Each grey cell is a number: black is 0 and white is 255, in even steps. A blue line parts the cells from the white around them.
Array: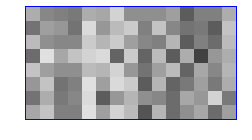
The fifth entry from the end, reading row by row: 108
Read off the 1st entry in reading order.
173
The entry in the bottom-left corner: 167
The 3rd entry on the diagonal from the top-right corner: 128
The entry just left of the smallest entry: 173
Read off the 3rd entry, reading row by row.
128
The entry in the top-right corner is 173
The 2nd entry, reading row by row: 135
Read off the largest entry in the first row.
211
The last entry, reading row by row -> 159
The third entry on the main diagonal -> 135
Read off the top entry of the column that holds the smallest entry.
128
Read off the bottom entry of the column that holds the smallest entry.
167
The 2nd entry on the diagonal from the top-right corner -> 92
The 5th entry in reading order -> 173
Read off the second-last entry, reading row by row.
108
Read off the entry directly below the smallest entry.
167
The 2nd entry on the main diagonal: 159

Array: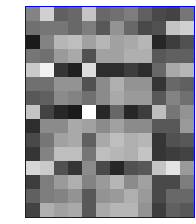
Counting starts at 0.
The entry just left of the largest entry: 26
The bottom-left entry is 67
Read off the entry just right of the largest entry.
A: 39
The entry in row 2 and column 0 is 26
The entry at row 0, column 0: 131
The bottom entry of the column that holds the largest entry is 88
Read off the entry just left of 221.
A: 32
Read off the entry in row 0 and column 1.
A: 208
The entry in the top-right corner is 118
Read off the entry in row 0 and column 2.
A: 96
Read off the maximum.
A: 255
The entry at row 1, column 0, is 112
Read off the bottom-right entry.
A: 88
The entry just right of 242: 53
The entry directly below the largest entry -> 161

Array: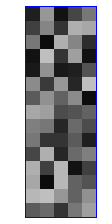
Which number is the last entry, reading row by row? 159
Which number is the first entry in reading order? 31
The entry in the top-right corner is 119
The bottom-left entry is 91
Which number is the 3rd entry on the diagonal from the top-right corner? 175
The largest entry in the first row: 151
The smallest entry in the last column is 12
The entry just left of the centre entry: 159
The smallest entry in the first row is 18
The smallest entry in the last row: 52
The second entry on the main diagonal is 133
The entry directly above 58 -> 145
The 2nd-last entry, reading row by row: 119
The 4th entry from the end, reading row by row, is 106

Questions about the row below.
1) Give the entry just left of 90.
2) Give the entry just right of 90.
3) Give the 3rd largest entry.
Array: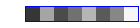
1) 181
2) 135
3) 165

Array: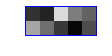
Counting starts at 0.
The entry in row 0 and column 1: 36
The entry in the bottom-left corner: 165
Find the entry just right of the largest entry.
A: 124
